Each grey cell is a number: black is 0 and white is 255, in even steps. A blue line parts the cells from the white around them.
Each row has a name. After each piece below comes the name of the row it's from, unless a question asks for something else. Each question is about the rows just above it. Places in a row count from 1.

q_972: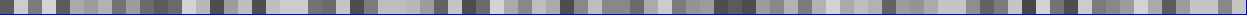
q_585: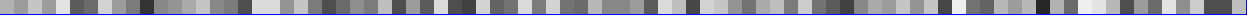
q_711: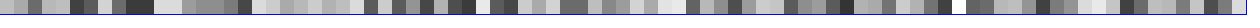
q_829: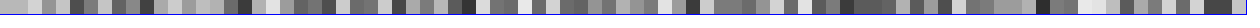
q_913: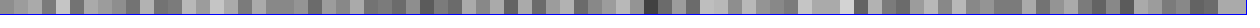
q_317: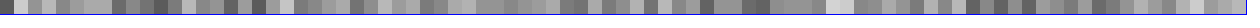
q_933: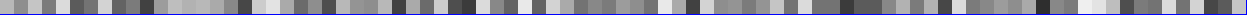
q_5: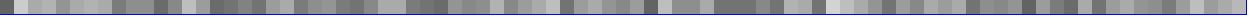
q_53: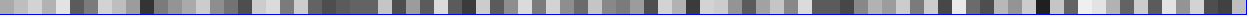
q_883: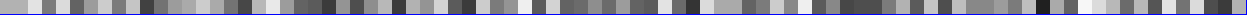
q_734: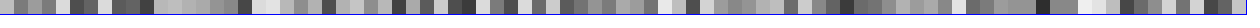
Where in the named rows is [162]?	q_53, 55
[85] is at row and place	q_883, 83
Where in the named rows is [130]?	q_5, 18

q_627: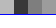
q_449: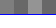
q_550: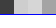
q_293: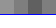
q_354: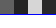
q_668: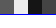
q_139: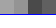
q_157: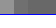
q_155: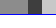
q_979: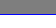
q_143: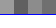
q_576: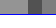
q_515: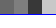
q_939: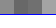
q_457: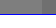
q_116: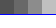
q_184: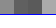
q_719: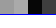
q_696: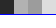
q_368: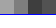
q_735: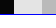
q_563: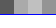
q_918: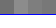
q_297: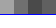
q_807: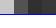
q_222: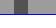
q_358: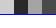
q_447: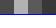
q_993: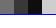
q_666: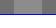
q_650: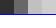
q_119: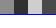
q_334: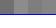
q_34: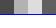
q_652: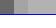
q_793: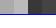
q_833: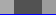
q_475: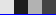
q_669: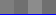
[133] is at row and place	q_334, 4
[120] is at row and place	q_918, 4
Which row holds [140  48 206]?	q_119

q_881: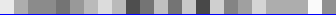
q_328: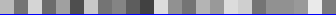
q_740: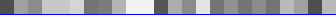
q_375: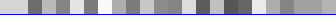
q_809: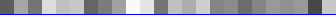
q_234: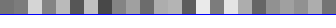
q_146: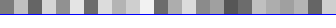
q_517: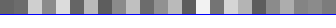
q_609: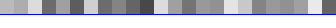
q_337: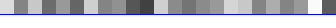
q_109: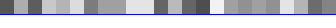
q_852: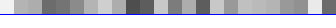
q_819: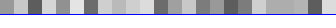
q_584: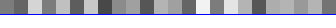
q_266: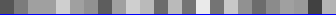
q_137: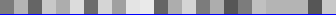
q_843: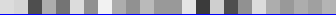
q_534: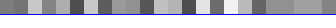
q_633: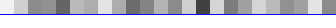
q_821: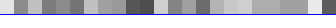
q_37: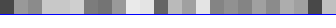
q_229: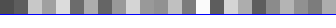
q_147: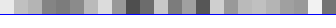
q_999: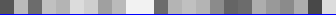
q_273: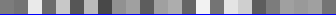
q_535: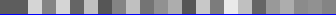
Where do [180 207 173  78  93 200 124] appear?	q_852
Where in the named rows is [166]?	q_809, 2
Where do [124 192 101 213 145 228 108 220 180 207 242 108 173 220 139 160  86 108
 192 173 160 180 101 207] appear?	q_146
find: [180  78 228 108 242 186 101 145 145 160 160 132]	q_534

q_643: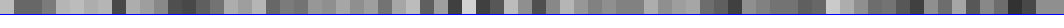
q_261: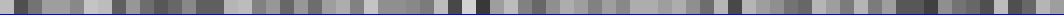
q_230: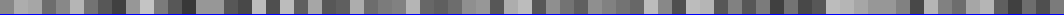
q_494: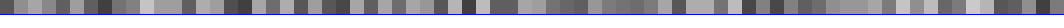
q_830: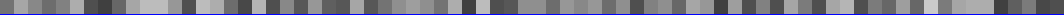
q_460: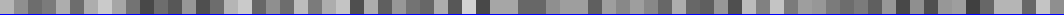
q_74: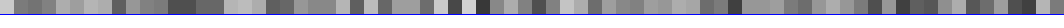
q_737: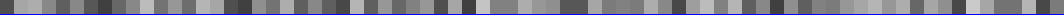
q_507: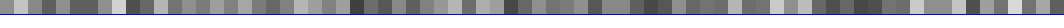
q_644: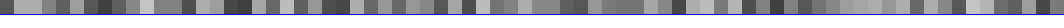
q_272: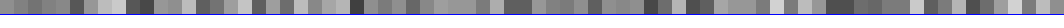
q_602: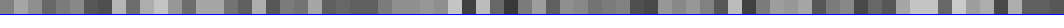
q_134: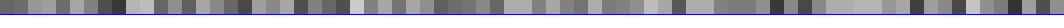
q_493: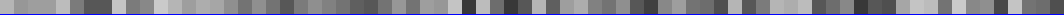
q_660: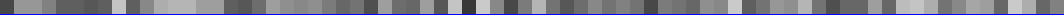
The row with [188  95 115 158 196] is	q_272
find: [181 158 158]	q_660
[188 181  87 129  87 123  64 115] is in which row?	q_230
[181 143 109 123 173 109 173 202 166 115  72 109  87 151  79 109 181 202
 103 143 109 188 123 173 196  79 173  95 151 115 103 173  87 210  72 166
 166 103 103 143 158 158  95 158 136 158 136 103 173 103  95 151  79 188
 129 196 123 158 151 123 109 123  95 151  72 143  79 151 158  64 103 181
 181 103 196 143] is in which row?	q_460

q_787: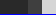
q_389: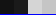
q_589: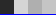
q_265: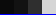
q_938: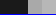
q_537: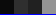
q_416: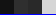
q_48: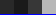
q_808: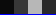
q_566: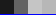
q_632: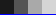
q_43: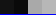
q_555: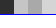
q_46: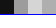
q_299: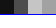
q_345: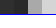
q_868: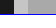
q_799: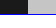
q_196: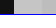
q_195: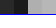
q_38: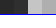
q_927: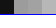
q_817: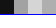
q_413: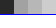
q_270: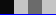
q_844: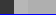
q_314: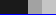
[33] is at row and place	q_537, 3
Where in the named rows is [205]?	q_413, 4
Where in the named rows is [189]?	q_196, 4
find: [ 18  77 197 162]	q_299
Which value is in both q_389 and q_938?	[26]
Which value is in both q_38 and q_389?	[197]

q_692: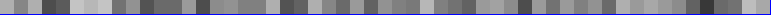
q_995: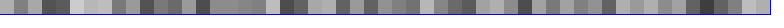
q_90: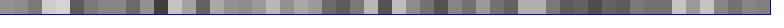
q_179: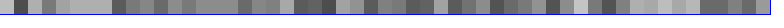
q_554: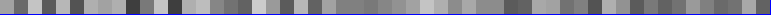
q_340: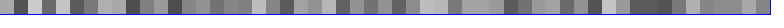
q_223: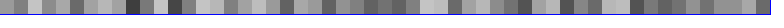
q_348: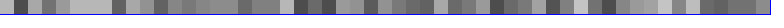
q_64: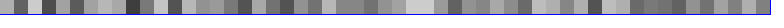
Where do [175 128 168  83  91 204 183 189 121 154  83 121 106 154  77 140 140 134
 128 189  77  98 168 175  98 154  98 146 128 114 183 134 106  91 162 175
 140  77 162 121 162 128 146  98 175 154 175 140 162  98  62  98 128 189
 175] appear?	q_995
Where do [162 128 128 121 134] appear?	q_554
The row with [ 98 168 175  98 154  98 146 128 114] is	q_995
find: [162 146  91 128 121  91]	q_179
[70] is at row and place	q_223, 13
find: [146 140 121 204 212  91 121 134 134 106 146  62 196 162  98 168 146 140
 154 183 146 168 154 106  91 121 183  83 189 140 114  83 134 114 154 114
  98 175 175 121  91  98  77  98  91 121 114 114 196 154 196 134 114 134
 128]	q_90
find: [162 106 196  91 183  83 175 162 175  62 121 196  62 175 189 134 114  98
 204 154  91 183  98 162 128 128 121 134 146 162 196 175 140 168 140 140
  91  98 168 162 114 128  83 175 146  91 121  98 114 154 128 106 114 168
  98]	q_554

